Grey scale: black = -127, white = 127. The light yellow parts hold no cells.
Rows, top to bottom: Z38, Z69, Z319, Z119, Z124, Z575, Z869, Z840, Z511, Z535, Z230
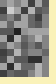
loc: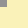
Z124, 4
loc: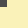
Z511, 1
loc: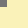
Z869, 5

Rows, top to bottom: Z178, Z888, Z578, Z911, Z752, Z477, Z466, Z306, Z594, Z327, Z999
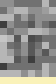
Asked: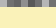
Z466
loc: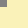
Z306, 6
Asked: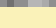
Z752
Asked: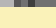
Z594
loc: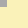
Z752, 7
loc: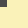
Z477, 5
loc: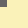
Z466, 3

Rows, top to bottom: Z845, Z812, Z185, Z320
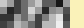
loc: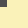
Z812, 10
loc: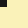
Z845, 9
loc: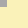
Z185, 5
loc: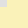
Z185, 9
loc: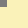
Z185, 7

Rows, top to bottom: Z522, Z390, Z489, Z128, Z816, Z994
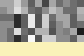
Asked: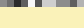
Z994
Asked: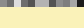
Z816
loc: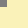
Z816, 10
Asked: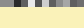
Z128
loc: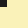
Z816, 12
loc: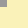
Z522, 4

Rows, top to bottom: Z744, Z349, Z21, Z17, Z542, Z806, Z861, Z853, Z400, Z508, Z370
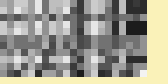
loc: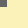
Z21, 10
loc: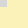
Z542, 6
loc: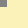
Z806, 11

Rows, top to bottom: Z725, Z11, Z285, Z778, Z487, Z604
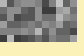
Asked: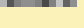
Z725
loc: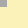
Z11, 10

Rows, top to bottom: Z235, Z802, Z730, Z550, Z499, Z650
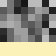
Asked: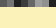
Z802
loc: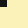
Z235, 4
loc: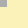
Z550, 2
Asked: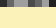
Z499
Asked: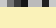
Z235
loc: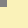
Z730, 6
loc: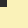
Z499, 1

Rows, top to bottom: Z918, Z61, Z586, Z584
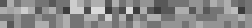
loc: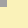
Z61, 2
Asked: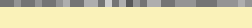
Z586
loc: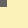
Z918, 35
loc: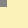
Z918, 13
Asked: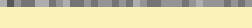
Z584
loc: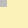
Z61, 34

